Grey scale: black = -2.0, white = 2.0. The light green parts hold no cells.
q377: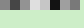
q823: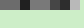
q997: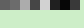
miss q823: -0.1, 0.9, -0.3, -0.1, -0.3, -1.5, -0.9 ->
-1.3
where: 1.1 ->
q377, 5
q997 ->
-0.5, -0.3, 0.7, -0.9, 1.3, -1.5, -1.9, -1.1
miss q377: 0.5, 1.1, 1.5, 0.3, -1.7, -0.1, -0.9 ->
0.1

